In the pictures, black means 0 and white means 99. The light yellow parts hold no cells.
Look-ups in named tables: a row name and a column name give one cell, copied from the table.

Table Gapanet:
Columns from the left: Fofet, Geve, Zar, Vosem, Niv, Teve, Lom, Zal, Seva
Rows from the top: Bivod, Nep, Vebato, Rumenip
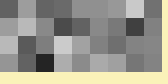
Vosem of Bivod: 41
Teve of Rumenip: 66
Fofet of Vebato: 72
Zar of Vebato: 49
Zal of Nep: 25
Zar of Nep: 53
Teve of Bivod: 56
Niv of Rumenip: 54
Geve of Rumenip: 38
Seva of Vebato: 52
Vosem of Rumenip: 67
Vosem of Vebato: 79
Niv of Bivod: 56
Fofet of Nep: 61
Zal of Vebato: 51
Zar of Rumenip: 14
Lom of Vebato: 43
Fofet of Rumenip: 58
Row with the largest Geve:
Nep

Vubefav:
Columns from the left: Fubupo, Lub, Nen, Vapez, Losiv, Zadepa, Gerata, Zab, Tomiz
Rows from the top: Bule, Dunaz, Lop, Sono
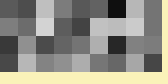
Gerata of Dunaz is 73
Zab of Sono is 65
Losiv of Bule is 34
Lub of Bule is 30
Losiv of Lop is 45
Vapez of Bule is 48
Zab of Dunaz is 79
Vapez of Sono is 56
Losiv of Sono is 67

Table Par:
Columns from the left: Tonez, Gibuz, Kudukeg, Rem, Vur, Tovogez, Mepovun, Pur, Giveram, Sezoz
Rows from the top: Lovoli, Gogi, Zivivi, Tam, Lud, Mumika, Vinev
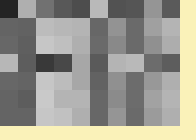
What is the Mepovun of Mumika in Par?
54
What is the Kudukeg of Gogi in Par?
73
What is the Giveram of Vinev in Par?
60
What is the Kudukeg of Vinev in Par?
77
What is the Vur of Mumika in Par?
70
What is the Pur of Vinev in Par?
41
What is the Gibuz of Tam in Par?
36
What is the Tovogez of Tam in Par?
35
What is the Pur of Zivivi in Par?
41

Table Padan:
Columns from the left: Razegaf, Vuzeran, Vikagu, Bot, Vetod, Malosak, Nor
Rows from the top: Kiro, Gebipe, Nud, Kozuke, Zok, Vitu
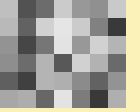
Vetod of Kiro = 59
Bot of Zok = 68
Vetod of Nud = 59
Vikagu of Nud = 46
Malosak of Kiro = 56
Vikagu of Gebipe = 81
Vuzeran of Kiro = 32
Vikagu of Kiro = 42
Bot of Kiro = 79
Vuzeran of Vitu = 67
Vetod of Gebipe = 79
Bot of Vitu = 88
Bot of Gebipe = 89
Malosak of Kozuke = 69
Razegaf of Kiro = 74
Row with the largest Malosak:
Nud

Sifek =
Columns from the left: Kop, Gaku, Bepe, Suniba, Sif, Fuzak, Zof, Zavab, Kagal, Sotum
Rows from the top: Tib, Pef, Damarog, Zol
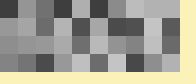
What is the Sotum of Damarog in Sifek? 41
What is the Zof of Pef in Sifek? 29
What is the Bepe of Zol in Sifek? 29
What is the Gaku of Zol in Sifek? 45
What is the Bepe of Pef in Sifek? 42
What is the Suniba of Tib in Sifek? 24
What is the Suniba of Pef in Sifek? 70
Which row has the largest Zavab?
Tib

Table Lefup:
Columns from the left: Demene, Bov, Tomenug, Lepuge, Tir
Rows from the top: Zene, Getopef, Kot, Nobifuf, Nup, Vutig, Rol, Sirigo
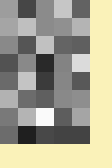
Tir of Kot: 37
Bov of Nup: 76
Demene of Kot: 53
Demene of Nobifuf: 32
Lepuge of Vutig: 53
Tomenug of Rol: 97
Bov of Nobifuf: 53
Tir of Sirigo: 26
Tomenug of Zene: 54
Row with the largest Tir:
Nobifuf

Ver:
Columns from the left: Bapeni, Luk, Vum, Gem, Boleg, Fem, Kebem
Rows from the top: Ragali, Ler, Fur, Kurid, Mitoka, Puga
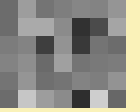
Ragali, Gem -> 49
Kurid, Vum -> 41
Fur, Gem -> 57
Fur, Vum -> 24
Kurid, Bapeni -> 51
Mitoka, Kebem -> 57
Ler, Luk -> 66
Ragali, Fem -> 51
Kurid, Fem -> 47
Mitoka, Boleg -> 51
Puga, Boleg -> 18
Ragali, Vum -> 45
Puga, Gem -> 54
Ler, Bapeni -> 42
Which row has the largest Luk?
Puga

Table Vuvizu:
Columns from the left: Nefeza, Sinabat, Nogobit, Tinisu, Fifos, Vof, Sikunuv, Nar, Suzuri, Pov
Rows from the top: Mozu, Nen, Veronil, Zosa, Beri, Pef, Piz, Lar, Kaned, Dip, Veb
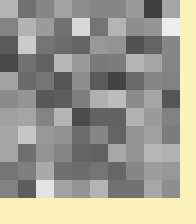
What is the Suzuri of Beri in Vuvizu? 52
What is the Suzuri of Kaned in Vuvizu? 71
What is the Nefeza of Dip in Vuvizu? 45
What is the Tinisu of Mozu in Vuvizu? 63
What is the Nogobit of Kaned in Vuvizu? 57
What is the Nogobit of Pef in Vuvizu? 34
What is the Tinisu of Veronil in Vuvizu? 42
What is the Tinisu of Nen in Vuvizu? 44
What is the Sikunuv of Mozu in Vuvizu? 52
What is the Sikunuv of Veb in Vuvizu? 44
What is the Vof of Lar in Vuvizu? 52

